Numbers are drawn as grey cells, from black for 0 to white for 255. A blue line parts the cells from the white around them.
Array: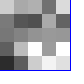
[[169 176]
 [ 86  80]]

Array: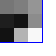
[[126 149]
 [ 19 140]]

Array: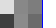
[[136 125]
 [139 107]]

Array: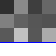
[[138  62]
 [ 97  86]]

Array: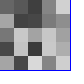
[[88 63]
 [67 71]]

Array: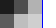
[[ 78 178]
 [190 207]]
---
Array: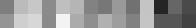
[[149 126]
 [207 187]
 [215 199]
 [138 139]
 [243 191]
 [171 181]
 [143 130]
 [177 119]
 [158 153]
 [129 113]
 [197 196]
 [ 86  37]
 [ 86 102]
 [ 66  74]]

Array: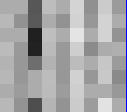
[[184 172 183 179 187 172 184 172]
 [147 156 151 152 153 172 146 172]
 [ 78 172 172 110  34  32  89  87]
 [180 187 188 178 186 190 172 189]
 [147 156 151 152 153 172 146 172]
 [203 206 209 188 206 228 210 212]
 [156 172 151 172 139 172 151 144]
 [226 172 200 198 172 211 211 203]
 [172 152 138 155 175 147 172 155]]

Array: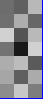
[[140 166 173 115 209 111 109]
 [199  95 188  25  84 173  96]
 [125 171  90 209 185 102 184]]

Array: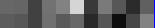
[[ 92 103]
 [ 87 101]
 [ 65  65]
 [112 114]
 [ 90 130]
 [104 213]
 [ 41  57]
 [ 86 122]
 [ 14  87]
 [ 70  43]
 [130  96]]

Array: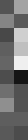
[[ 89  94 143 111  77 101  95  72 133  84]
 [ 76  94  82  81  21 239 191 207  89 163]]

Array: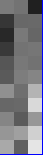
[[169 150 133 103 144  90  86  57  40  54 123]
 [ 96 160  91 105 111 125 120 115 121 104 115]
 [229 208 151 217 180 133 114 118 102 105  32]]

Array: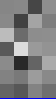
[[100 130 139  89 188 137 134]
 [ 87 121  41 220 107  65 136]
 [131 156 100 154 141 164  70]
 [111 137 170 147 142 125 142]]

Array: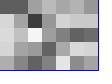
[[174 213 218 215  94]
 [134 164 193 164  94]
 [ 98 154 245  60 160]
 [130  99 158 151 186]
 [229 169 128 211 167]
 [140 217  98 201 179]
 [164 212 108 201 151]]
